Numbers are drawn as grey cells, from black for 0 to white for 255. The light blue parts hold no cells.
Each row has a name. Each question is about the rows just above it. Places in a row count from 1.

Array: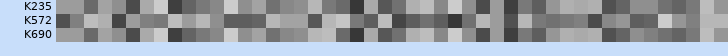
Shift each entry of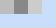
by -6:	[183 130 198]
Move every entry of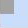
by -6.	[157]
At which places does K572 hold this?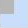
11 16 20 31 34 47 48

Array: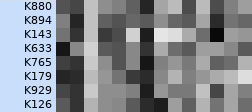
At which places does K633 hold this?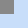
2 6 13
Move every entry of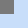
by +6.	[127]
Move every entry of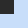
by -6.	[37]
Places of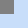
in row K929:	6 14

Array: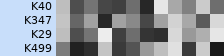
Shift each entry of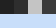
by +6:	[ 39  52 202  64]
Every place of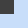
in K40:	5
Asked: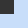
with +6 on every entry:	[58]
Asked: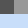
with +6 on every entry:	[ 90 159]

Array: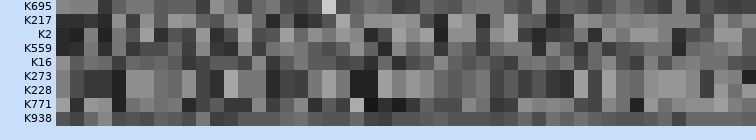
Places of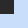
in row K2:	1 23 35
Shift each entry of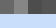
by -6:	[ 98 128  71  78]
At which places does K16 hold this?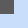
2 9 12 13 17 19 20 27
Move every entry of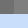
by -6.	[106 121]
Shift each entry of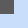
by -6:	[85]
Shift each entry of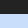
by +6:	[41 41]

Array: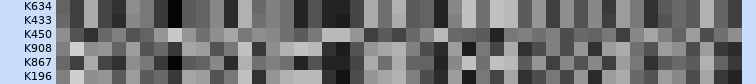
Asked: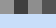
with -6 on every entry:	[143  57 136  77]
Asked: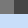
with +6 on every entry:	[126  75]

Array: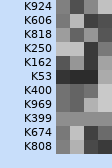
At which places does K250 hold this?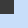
3
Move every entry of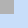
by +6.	[184]
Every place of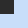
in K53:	2 3
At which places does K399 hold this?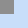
1 2 3 4
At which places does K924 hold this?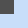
2
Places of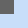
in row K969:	2
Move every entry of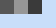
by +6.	[ 92 156  64]

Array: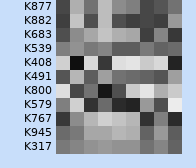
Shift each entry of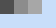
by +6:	[ 85 146 173]
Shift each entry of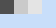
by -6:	[ 73 196 222]
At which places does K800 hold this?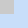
6 9

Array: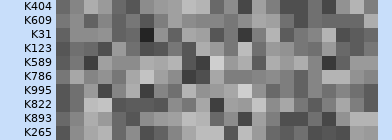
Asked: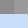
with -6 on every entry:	[134 148]
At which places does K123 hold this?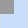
5 12 16 20
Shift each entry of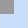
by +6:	[160]
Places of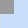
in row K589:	13 17 22 23

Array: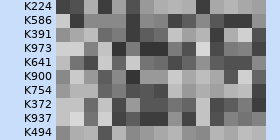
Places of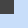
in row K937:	5 10
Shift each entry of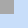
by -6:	[162]
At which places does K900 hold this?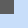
4
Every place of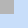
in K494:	3 5 9 12 15
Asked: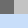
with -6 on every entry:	[102 189]
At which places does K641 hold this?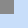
15
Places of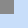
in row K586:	3 4 5 7 11

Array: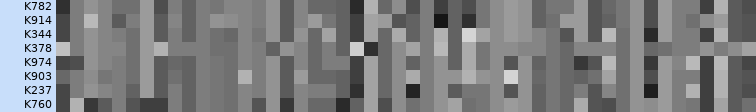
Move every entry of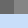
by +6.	[110 139]
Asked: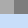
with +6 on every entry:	[177 131]
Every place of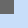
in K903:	1 19 20 24 35 37
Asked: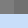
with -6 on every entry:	[119 106]
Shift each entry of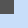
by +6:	[90]

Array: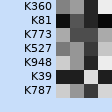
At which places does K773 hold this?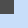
2 3
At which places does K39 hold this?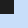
1 2 4
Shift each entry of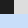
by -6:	[ 24 215]
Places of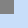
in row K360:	1
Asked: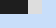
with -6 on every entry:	[ 24  24 215]
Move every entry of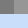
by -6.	[116 144]
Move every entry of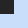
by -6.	[31]

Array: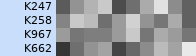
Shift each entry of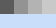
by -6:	[ 85 141 173 195]
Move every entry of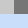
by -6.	[195 112]
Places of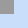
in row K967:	1 5 9

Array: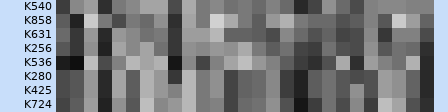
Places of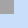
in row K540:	7 8
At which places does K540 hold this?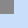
2 6 12 24 25
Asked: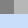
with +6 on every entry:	[135 189]

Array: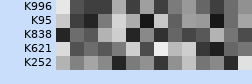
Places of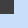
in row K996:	3 4 6 8 12
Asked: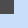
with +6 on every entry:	[82]
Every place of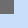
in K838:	2

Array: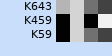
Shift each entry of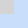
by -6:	[206]
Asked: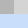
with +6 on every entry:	[187 218]
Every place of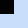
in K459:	1 3

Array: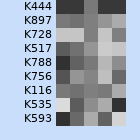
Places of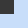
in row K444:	1 2 4 5
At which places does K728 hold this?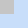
1 2 4
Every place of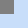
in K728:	3 5
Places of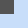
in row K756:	1

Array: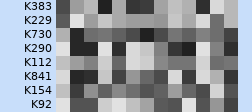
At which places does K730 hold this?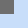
3 12
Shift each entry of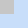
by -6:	[192]
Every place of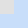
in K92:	1 5 10
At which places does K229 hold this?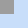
3 6 7
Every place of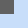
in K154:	4 8
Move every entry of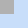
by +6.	[183]
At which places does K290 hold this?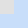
1 4 11

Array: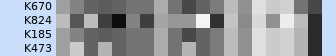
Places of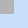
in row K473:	4 10 18
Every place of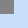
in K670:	2

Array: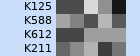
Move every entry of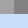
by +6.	[170 136]
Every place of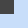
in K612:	1 2
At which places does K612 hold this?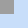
3 4 5
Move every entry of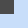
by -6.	[69]
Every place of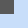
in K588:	5
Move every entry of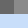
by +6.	[109 144]
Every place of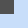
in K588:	3

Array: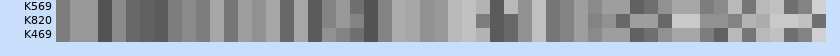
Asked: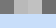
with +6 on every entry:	[124 191 199 117]
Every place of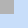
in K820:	50
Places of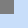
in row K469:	1 9 11 47
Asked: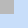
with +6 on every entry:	[191]
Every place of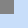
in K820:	20 22 24 37 39 49

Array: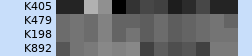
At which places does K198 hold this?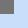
2 6 12 13
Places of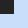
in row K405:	1 2 12 13

